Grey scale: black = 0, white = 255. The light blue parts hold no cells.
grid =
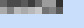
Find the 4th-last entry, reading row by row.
200
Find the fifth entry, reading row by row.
61
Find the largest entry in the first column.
170
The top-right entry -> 49
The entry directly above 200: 102

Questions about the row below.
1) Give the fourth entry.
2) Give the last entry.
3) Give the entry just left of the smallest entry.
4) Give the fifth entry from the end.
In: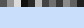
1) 15
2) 31
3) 219
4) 111

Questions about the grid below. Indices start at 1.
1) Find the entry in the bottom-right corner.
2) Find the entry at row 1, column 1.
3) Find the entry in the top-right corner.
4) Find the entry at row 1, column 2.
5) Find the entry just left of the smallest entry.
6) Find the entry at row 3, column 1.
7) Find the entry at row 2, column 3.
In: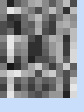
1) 216
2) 137
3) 77
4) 35
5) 122
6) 122
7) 203

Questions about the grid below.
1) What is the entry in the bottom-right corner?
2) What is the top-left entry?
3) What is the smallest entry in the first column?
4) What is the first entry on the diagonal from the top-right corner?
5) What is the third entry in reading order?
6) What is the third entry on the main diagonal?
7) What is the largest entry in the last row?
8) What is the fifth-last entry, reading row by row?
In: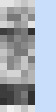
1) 227
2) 227
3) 48
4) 212
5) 212
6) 120
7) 240
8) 212

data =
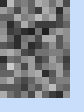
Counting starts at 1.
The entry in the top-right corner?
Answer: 74
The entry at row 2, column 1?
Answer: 157
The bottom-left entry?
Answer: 172
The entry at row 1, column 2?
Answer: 187
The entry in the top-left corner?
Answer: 45
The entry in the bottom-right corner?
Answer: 143
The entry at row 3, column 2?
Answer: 100
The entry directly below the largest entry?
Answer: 100
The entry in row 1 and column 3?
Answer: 114
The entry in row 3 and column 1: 100
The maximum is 203
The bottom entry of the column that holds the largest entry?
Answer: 114

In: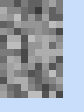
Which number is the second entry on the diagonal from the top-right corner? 97
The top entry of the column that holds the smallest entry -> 97
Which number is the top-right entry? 123
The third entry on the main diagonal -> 189
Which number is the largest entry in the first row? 161
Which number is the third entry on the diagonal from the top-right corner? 161
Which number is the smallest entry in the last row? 72
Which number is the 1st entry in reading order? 123
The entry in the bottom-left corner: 161
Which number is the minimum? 58
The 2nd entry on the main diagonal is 135
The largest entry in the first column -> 173
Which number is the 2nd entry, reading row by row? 123
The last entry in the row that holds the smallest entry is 123
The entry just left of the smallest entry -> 97
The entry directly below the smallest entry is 109
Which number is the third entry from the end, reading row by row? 84
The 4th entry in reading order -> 123
